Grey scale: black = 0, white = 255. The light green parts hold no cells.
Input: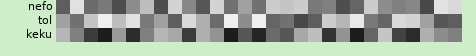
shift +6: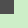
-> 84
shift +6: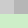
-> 210	188
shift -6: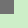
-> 107
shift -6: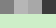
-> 122	176	162	53
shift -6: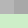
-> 176	162
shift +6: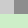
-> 210	147

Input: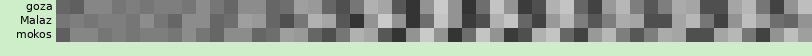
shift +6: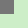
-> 124
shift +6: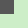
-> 93
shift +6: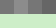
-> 124	146	124	108
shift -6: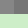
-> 128	112

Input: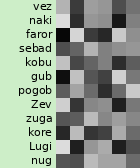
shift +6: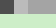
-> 84	193	170	170
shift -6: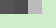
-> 79	72	181
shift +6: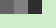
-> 106	134	51
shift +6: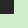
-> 45

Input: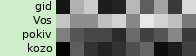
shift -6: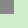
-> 129
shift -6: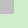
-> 185
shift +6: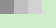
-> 149	197	216
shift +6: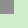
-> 149
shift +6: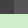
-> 71	92
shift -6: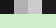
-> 15	171	197	23
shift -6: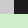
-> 197	23

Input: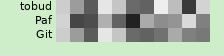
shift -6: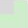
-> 211
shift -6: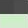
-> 64	71

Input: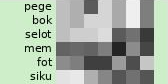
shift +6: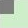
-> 132
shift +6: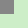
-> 140
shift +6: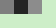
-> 132	42	146
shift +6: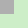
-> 181

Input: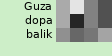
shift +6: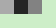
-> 176	43	136
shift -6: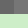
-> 97	112
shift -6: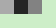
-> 164	31	124

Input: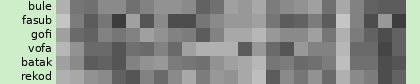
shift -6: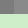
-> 118	132
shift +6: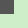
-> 91
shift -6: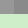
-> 146	132
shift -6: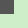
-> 79
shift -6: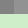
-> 124	140

